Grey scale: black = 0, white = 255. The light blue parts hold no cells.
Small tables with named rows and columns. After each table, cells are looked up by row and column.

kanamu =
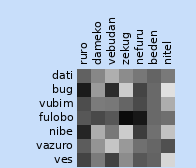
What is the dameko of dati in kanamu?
135
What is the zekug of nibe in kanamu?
204
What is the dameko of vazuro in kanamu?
148
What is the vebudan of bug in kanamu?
43
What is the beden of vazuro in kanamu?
102
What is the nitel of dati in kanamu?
121
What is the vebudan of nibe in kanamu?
120
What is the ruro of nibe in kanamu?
37
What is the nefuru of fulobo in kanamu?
23
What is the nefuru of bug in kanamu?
68
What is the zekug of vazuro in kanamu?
153
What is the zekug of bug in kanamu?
204
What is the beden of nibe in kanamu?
112

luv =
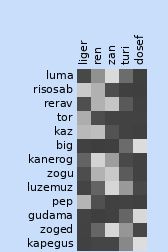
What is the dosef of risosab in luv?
63
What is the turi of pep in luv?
66
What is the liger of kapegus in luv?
65
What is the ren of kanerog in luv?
211
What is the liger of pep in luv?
181
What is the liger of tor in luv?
173
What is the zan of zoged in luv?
215
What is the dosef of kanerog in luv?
66
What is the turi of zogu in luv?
91
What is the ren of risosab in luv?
177
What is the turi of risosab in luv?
64
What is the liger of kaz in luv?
185
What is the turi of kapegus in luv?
136
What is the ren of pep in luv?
80
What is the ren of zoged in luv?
102
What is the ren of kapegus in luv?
69
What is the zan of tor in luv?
67
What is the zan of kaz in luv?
83
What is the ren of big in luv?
62
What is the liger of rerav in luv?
79
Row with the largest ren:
kanerog

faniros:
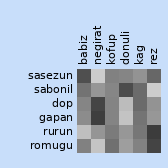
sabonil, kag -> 107
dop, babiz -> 133
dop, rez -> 147
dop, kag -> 107
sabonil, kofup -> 134
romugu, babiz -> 129
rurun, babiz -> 191
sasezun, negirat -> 204
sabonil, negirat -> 150
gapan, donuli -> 195
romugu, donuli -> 158
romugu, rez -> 68
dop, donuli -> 188
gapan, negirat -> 62
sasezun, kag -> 147
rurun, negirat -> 149
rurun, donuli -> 151
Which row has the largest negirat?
sasezun

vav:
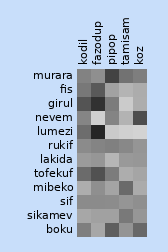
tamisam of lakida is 153
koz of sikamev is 150
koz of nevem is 77
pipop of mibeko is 164
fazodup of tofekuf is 81
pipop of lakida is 182
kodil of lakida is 155
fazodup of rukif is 132
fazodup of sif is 139
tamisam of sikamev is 121
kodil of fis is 120
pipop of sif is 140
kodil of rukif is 139
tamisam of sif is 149
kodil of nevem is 133
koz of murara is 126
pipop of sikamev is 161
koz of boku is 104

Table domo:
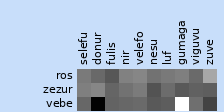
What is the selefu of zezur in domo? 127
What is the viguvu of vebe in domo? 111
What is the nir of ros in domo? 129
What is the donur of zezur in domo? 134
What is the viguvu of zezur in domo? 97
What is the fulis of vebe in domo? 99
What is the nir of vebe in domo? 103

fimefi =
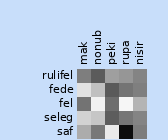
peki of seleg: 93
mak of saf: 172
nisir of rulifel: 132
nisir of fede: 127
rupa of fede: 116
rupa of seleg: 118
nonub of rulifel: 91
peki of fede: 90
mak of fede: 225
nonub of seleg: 198
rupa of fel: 246
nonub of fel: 242
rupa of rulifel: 150
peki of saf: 234
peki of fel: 110

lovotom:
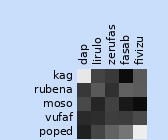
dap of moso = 72
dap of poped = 32
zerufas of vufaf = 62
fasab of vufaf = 60
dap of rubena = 56
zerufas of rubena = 48
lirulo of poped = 69
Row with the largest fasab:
poped

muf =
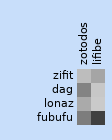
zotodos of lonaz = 170
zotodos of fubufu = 125
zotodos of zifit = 189
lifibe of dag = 199
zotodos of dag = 131
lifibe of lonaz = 202
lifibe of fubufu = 64
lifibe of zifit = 165

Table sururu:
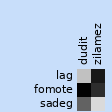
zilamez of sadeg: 218
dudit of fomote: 2
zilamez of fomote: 45
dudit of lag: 193
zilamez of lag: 24
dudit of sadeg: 98

